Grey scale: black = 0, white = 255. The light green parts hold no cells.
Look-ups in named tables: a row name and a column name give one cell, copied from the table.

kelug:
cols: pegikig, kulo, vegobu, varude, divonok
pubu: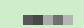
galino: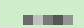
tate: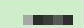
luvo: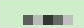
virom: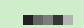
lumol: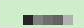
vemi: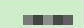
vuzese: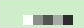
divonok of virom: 179
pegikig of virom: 32
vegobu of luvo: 53
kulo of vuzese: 142
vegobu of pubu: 171
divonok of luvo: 190
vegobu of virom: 124
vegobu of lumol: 110
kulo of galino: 192
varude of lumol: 99
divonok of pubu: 181
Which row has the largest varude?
vuzese

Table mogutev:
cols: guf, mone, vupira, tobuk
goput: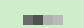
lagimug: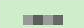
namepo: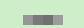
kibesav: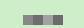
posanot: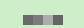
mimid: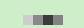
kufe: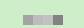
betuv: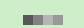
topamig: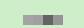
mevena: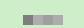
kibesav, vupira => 162
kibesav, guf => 136
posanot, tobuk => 102
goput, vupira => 176
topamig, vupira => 100
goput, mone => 81
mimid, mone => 138
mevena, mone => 173
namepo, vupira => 113
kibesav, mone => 110
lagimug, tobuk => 104
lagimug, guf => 153
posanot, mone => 123
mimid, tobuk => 131
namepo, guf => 150
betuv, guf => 88
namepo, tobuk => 156
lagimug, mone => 93

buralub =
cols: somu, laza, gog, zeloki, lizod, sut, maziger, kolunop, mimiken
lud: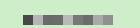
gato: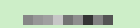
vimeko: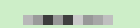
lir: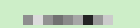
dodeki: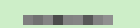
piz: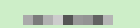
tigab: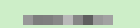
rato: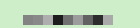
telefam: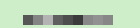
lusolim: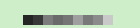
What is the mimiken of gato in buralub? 84
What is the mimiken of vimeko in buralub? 191
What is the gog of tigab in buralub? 127
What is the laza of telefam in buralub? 132
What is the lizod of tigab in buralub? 185
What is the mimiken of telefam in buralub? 135
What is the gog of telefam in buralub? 179
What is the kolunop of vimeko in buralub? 167
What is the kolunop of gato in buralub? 130
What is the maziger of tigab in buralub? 95
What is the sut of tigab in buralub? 134
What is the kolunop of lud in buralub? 169
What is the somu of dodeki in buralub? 127
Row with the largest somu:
vimeko

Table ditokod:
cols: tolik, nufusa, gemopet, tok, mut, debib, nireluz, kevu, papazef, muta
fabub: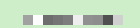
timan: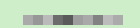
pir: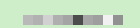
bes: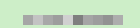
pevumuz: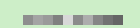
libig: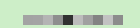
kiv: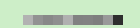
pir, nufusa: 177
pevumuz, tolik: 142
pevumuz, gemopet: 154
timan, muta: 171
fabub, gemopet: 109
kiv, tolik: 178
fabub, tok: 117
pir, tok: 175

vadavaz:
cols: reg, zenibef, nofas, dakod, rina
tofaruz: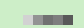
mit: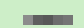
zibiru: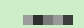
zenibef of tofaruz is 147
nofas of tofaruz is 113
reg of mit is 140
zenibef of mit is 95
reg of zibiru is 157
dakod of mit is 109
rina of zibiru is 60
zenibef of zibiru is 47
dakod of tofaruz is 126
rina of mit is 117
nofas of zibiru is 121
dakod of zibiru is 153
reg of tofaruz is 210
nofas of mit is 88
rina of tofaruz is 89

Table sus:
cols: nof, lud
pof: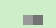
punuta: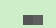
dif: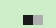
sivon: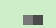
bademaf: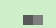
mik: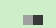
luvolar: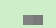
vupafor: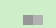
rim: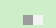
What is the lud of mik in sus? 56
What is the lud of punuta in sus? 94
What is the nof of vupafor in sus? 151
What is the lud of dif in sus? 173
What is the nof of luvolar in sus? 130
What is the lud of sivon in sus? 75
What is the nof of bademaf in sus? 87
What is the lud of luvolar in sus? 122
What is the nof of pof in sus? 153
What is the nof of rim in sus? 157
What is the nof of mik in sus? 160
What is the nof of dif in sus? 26
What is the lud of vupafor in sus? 178
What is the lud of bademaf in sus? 127
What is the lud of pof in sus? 116
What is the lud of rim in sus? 243
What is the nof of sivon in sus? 120

